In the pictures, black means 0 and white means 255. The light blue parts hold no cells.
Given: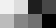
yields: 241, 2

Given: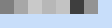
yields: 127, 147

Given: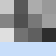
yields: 201, 45

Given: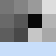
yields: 118, 168

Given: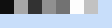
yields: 15, 194

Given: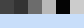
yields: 66, 204

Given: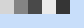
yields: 213, 53

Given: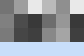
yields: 116, 63
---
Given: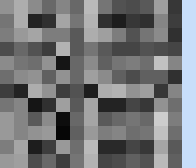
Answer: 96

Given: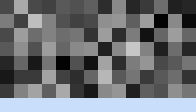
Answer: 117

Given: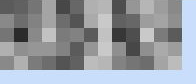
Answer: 188

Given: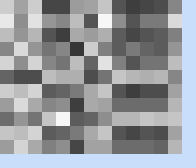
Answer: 182

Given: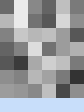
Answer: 142

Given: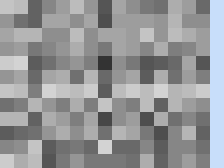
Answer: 126

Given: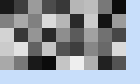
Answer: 83
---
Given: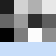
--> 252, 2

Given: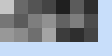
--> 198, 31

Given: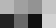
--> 210, 16

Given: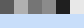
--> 232, 31

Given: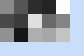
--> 253, 22

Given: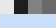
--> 232, 30

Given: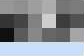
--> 205, 15

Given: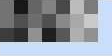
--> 201, 24
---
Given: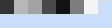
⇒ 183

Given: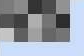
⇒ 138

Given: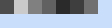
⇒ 202

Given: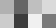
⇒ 101

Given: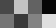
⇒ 195

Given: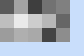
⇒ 163

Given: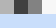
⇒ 64

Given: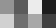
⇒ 91

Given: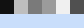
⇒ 190
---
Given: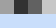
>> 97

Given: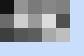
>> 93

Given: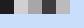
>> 167

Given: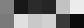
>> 201

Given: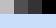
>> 51

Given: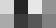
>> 87
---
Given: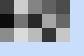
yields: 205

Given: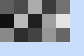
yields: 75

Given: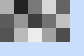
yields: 35

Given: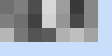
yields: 127

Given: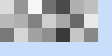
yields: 149

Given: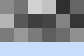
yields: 116

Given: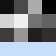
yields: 73

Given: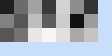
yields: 108

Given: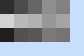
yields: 75

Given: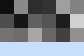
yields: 138
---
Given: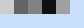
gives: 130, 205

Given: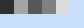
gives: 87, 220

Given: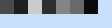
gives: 46, 203

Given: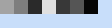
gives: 224, 224

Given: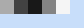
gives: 24, 245

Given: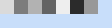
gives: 99, 238

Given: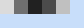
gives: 33, 219

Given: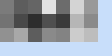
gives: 79, 226

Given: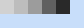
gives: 156, 209

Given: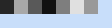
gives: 17, 224
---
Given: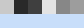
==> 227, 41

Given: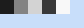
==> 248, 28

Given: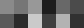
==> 202, 29

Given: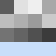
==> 239, 59

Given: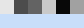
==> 230, 8

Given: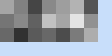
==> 228, 49
